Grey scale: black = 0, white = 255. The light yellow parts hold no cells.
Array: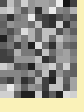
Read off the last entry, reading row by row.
208
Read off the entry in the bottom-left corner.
208
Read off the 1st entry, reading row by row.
80
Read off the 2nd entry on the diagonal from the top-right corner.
121
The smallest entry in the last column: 64
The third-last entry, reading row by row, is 32
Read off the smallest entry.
18
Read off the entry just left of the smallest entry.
235
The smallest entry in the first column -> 32
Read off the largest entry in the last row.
220
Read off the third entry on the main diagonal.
121
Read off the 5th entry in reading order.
149
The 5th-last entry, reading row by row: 48

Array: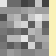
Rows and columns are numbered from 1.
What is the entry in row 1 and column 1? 228
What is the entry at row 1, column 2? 106
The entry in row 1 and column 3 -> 106
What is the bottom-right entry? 145
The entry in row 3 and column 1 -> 79
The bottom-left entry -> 130
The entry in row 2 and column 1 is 145
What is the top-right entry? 65
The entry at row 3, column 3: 184
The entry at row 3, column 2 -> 169

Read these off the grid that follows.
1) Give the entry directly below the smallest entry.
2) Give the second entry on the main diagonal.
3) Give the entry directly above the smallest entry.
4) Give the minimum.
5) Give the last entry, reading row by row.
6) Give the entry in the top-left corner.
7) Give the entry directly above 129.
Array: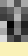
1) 31
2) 99
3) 73
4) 3
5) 115
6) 141
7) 115

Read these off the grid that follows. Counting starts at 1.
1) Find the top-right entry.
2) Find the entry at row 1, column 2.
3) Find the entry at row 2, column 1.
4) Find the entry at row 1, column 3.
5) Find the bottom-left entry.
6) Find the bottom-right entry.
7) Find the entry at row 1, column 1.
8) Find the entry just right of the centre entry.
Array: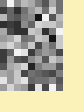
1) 113
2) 243
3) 60
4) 139
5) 154
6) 101
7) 125
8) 72

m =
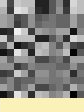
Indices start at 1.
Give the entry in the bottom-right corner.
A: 88
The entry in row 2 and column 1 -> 177
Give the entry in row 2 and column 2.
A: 59
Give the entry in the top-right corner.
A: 190
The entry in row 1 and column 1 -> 202
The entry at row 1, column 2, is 72
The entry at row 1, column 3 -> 202
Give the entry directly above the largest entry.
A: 59
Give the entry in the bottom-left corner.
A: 19
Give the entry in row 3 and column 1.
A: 161
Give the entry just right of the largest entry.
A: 202
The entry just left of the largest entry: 46
